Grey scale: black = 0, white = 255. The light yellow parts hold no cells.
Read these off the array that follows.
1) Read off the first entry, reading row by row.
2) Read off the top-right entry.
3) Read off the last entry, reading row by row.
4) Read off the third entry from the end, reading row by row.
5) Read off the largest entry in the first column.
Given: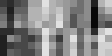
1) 59
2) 209
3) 195
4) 127
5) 127

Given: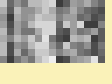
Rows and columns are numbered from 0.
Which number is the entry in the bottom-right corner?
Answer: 92
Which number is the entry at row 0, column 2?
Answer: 146
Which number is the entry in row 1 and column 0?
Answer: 171
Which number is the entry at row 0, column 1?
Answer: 105
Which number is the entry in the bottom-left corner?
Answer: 131
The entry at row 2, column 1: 61
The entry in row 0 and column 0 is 201
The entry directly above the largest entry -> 171
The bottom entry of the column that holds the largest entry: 238
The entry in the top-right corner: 105
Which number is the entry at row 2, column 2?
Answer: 171
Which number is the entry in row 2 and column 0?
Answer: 146
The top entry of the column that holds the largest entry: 214
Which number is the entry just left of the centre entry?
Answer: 214
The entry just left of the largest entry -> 214
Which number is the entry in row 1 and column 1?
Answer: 92
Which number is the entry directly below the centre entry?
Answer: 118
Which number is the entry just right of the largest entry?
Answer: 61

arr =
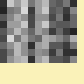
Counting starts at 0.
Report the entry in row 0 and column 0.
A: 48
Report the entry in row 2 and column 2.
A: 173
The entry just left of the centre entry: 103
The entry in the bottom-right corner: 133
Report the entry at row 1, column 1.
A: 119
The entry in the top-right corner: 48
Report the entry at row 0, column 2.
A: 157
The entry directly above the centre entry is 157
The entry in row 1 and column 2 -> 133
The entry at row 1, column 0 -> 36
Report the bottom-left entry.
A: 73
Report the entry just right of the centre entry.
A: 133
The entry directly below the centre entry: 103
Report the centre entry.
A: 157
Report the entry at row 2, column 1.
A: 133
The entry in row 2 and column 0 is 88

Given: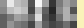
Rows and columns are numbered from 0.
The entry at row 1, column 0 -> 136
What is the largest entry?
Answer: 246
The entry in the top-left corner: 148
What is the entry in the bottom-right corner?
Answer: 69
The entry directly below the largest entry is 190
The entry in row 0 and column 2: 190
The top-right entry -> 136
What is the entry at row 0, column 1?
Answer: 233
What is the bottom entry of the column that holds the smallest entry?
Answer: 69
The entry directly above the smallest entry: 54
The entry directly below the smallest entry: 54

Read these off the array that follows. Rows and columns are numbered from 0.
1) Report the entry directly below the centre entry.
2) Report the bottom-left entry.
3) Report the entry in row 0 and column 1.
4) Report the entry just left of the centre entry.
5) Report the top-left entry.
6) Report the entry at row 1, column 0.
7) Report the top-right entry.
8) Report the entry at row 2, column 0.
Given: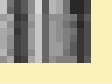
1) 102
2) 142
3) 115
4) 198
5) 198
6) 198
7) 66
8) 156

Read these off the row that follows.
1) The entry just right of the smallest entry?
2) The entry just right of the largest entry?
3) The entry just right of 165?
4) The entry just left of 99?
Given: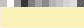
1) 126
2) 152
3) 139
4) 223

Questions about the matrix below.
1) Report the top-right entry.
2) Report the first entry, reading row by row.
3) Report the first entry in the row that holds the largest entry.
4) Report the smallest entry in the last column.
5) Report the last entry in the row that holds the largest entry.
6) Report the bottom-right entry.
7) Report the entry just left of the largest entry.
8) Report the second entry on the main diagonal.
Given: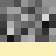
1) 148
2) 106
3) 78
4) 48
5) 62
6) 135
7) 94
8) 161
